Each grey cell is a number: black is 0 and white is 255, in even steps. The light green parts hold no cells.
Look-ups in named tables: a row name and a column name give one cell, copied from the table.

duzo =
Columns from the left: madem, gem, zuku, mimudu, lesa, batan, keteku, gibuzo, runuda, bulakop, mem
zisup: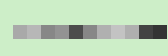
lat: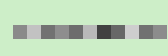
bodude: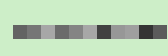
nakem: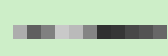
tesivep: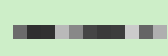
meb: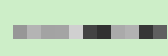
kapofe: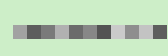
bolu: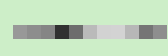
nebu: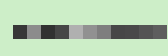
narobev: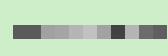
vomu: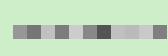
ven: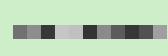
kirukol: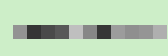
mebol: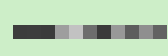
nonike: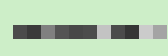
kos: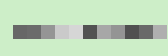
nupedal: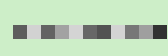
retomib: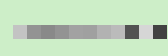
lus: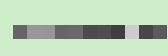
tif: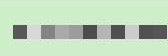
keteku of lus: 78
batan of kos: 82
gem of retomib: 147
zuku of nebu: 49
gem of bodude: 118
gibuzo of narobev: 66
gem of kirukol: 53
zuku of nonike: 128
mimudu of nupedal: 162

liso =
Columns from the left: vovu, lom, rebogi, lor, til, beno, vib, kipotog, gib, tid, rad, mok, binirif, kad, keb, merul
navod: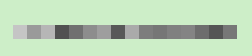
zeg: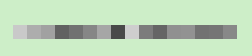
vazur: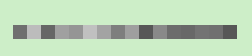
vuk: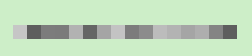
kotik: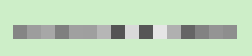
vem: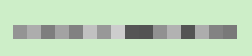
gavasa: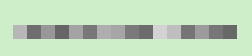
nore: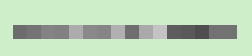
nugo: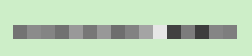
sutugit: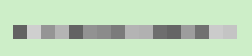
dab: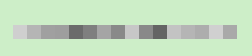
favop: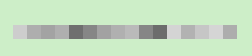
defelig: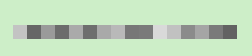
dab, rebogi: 160
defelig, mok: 193
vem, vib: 152
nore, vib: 133
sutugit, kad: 113
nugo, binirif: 124
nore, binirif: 89
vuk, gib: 124

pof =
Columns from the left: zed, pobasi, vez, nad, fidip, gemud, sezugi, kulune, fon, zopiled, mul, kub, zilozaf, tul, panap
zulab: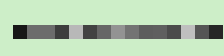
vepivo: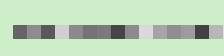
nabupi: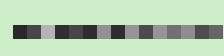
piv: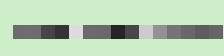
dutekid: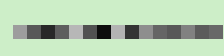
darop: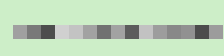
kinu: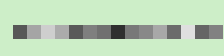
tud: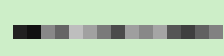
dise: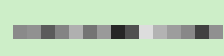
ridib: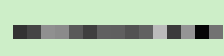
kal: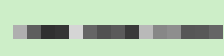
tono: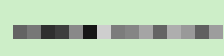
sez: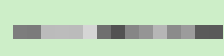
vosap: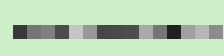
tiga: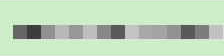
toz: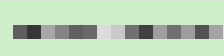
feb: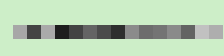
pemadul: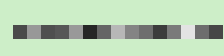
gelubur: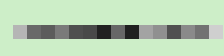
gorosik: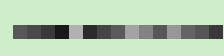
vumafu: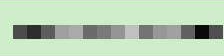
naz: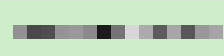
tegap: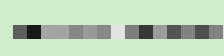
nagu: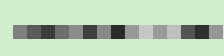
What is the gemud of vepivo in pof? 115
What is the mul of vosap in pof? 118
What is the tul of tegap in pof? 79
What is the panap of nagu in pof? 150
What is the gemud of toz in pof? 105
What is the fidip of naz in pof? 153
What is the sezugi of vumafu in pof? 122

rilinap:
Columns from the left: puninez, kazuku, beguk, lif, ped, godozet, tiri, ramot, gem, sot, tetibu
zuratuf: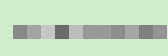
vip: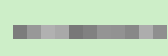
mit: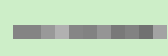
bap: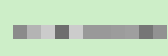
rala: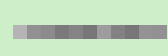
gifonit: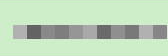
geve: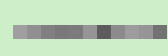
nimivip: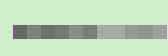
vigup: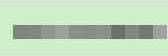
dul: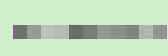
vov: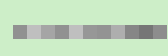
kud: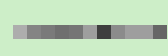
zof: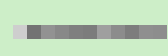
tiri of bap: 153
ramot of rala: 130
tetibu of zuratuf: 148
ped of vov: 191
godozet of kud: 158
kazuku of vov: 191
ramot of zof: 140
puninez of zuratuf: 137
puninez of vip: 124
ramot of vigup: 112
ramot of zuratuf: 142

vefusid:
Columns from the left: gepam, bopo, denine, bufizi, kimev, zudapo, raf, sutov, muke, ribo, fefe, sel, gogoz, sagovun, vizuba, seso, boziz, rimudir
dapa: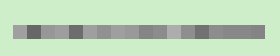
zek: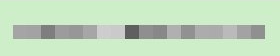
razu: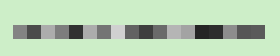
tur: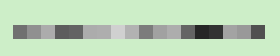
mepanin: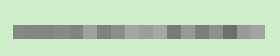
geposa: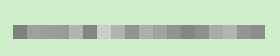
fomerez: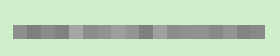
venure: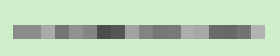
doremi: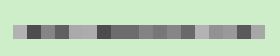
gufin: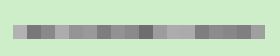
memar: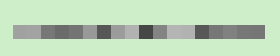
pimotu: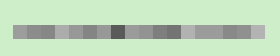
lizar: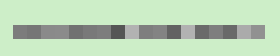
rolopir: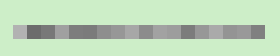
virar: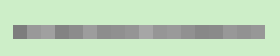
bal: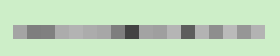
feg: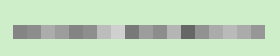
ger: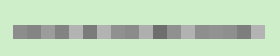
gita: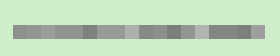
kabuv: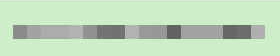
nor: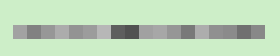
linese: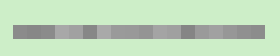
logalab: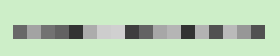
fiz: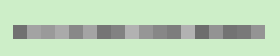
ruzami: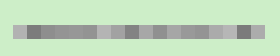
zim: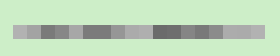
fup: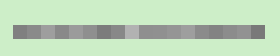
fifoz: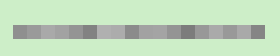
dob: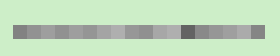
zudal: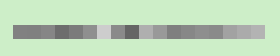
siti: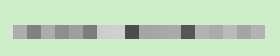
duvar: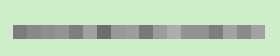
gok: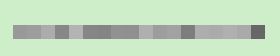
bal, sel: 181
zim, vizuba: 139
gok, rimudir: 103
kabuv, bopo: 163
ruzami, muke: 131
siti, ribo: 165
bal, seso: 186

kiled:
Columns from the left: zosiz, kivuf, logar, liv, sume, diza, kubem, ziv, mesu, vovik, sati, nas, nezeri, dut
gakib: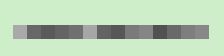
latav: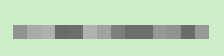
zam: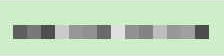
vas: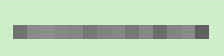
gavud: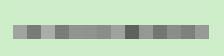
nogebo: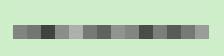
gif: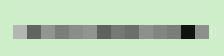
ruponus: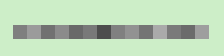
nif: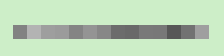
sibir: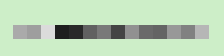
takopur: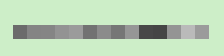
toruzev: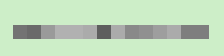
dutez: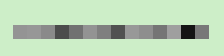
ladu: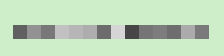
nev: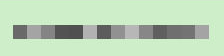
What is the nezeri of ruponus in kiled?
107
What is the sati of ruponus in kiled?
170
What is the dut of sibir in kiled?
182
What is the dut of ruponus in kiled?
158
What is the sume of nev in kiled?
80
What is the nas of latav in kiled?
146
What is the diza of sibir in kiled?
97
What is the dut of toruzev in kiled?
126
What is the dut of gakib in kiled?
136
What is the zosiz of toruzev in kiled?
115
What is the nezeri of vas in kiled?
139
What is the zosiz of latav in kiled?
147
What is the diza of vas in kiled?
118
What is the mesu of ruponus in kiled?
146
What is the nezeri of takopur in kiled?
186
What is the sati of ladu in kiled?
125

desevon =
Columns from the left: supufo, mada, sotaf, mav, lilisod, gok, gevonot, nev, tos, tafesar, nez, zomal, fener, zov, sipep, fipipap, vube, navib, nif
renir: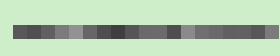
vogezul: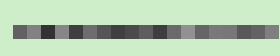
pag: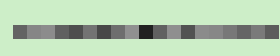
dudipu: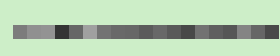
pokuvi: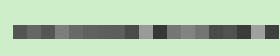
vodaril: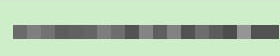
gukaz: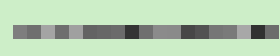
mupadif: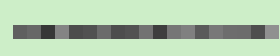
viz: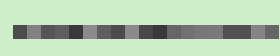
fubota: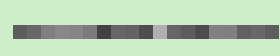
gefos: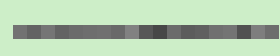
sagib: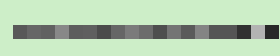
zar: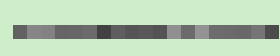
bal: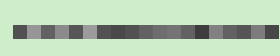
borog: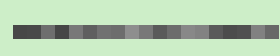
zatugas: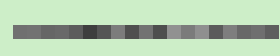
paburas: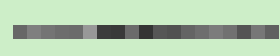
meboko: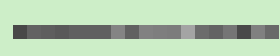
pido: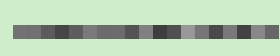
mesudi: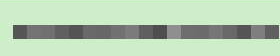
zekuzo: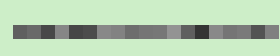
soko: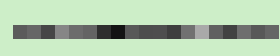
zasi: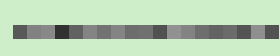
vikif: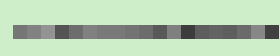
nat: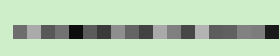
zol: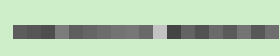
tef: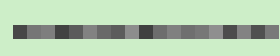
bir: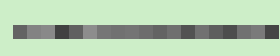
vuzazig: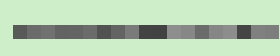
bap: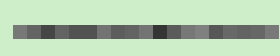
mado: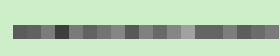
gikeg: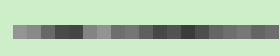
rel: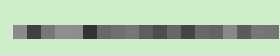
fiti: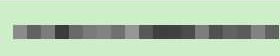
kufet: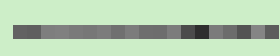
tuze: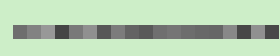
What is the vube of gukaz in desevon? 168
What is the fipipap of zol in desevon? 90
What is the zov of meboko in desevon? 108
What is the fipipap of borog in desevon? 76
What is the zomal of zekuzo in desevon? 147
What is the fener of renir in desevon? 138
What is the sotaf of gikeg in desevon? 104
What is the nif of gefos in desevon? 109
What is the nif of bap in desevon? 121
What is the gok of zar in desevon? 107

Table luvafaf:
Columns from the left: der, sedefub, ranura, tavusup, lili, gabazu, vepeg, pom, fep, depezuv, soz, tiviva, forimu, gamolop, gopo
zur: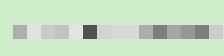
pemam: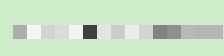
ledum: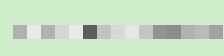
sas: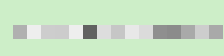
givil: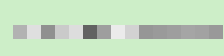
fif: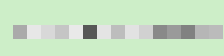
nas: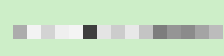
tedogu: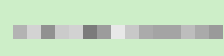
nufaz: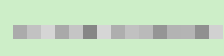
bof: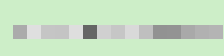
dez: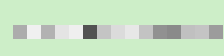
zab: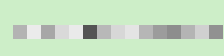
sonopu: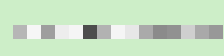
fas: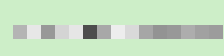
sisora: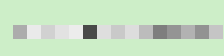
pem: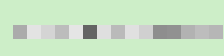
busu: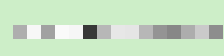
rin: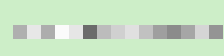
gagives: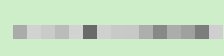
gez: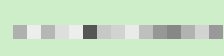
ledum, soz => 147
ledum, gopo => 162
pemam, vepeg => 228
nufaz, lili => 197
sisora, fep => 221
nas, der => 172
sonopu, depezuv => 170
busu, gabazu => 56
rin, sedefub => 231
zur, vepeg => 212
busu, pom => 231
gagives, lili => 211
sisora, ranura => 209
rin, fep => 224
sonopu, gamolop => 169

